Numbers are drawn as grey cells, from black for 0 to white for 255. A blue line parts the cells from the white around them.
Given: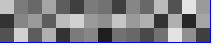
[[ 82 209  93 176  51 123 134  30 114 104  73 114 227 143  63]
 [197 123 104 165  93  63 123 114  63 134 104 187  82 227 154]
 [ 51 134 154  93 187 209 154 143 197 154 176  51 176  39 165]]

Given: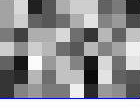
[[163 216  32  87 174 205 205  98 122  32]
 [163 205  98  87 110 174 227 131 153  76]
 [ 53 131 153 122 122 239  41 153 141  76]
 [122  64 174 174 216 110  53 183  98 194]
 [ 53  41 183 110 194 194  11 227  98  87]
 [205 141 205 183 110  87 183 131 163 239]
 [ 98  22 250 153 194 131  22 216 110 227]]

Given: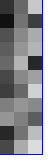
[[104 180  39]
 [ 17 115  62]
 [149 127  93]
 [127 149 137]
 [ 72 137 160]
 [ 81 137 171]
 [ 93 149 180]
 [ 39 115 189]
 [ 50 104 200]
 [ 62 104 209]
 [ 72 171 220]]

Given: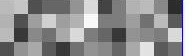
[[187 197  80 102 102 147 217  68 125 178 187 137  44]
 [187  56 137 113 169 217 125 102  56 147 137 125 217]
 [178  80 158 208 158 178 248 125 125 158 113 187  90]
 [ 80 147 169  90  56 113 147 137 102 169 226  90 113]]

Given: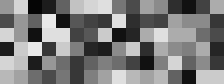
[[151 213   5  28  98 194 213 223 118  75 162 139  46  17  66 172]
 [213 151  17 223 223  66  87 203  17  37 172 223 172 172 109  75]
 [213 194  28 151 109  55  98 127 109  66  17 127 213  98 139  55]
 [ 75 151  98 233  17  87  66  55 223  46  75  66 162 139 139  55]
 [184 162 109  75 118  55 127 162 223 184 162 184  98  17 203 203]
 [ 28 203 233  55 203 127  37  28 139 203  46 172 139 127 172  37]]

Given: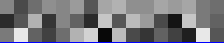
[[122 232  98  65 110 178 210   8 187  74  53  98  65  31 232  86]
 [134  74 110 143 134 155  86 166 178 143 143 166 155 166 122 110]
 [ 43  86 178  53 134  98  43 198  86 187 155  74  20 198 122  98]]

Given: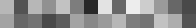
[[163 103 115  73  93 163 136 154 183 125 115 194 173  83]
 [183  83 183 145 194 125  40 227 103 237 205 154 103  73]]

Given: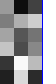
[[ 32 218  43]
 [154  13  65]
 [164  86 116]
 [196  76 136]
 [ 53 249 187]
 [125 175 206]]

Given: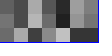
[[107 170  63 138 193  53  53]
 [ 96  75 170  86  41 158 126]
 [116  75 182 107  32 149 116]]
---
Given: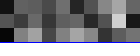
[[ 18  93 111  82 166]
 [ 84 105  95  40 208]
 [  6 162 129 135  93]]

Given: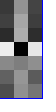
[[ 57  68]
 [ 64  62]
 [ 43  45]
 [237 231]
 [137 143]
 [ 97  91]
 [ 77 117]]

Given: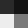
[[ 42]
 [237]]

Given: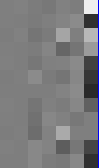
[[127 124 129 239]
 [127 123 132  48]
 [125 117 165 184]
 [127 124 102 155]
 [128 119 129  65]
 [125 139 117  54]
 [126 126 131  41]
 [128 117 124  96]
 [127 113 129 127]
 [125 109 170 127]
 [128 136  93  69]
 [126 136 121  48]]

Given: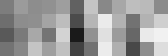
[[125 141 158 196 167 186]
 [110 143 189 181 178 178]
 [ 89 168 211 145 155 234]
 [115 196 192 113 175 141]]

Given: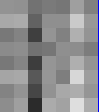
[[147 114 118 128]
 [168  98 143 152]
 [120  63 129 148]
 [139 113 143 124]
 [120  61 140 148]
 [165  88 126 157]
 [131  70 168 149]
 [141  43 162 173]]
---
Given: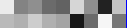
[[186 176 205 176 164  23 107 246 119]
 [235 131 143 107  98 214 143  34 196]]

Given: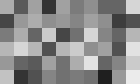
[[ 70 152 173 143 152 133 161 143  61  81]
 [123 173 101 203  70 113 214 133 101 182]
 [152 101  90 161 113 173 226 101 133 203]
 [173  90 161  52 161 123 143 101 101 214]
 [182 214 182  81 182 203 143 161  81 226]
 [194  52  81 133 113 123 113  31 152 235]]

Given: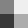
[[ 56 172]
 [131 239]]

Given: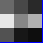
[[ 82  23  14]
 [105  72  41]
 [231 134 176]]

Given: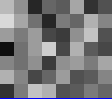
[[ 14 113 156 206  71 177  91  71]
 [ 50 123 195 177  81  91 123 102]
 [133 113 144  59 144 156 123 166]
 [156 123 156  71  59 144 195  81]
 [177 133  71 102 156  81  91 133]
 [186 144  38 102  91 166  50  81]
 [217 166 113  38 123 102 177 133]]

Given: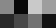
[[ 41  72 114  19]
 [137   7 201 158]]

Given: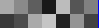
[[ 57  76 170 197  34 148  66]
 [170 138  94  25 188  85 128]]

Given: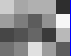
[[ 70  82 102  58 185]
 [113 135 224 157  92]
 [157 125  92 145 246]
 [205 167 176 176  46]]

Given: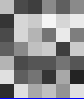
[[ 44 224 168 192 147 224]
 [ 53 214 203 245 214 234]
 [ 74 214 180 116 234 126]
 [ 95 138 192 203  62 203]
 [180  74  85  85 116  85]
 [192  74  62 138  95 138]
 [224  95 116  53 168  35]]
